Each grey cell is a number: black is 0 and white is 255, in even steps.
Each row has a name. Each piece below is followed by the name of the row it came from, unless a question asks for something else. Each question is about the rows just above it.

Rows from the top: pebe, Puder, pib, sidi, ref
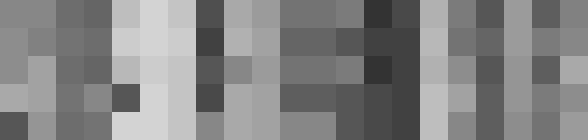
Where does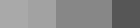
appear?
ref
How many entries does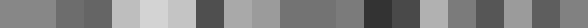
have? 21
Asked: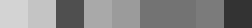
pebe
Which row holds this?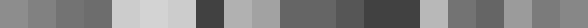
Puder
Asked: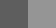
sidi

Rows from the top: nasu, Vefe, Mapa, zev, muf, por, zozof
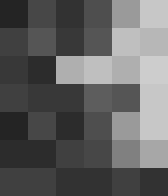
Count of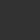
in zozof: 3
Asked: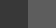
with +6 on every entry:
[62 99]
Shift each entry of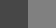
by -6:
[ 65 122]
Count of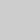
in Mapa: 1
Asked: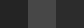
muf

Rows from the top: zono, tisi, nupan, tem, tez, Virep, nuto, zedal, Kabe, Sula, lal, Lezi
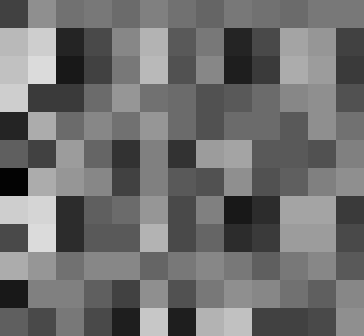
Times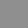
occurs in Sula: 0
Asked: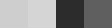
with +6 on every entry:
[212 219  50 101]
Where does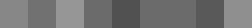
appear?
tez
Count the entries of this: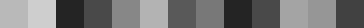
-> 13

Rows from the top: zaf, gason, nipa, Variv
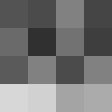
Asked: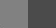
nipa
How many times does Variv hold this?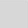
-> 1

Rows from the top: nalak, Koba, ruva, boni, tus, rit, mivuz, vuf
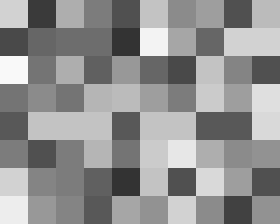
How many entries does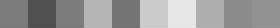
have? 10
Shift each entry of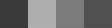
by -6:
[ 52 168 118  74]
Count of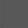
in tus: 4
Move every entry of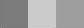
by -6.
[118 197 152]
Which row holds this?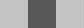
tus
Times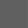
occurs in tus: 0
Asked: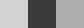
nalak

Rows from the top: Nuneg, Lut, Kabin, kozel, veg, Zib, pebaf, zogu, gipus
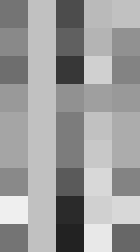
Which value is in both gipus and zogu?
[193]
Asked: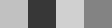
Kabin

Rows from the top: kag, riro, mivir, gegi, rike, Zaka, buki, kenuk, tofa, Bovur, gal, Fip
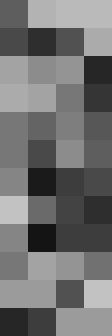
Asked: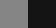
tofa
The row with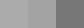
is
gegi
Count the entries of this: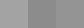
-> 3
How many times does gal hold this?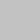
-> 1
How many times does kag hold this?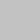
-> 0
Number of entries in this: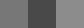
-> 3
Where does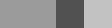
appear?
gal

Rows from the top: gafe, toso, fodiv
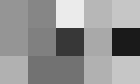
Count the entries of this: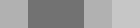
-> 5
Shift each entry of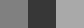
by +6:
[134  61 175]
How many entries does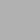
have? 1
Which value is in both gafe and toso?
[149]
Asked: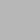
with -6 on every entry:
[177]
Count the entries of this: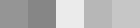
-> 5
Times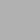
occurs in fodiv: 2

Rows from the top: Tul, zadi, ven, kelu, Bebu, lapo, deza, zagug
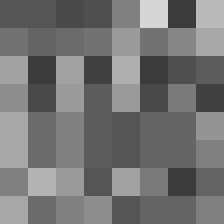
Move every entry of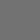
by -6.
[108]
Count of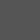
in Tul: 2
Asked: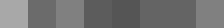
lapo
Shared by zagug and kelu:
[141]
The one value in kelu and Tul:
[73]

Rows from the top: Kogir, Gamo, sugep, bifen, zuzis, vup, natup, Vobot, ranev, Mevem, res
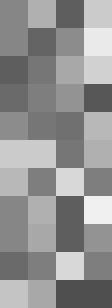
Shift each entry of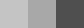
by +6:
[202 174  85]
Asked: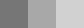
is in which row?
sugep
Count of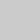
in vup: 2
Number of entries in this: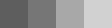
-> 4

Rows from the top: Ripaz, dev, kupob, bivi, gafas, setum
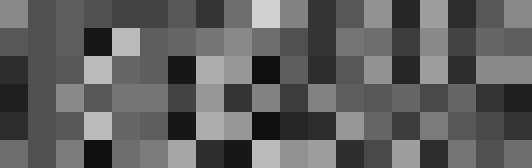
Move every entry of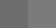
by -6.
[103 117]
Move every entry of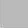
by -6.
[180]
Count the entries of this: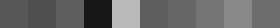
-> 10
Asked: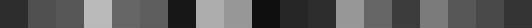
gafas
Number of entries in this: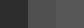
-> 3
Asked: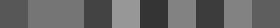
bivi

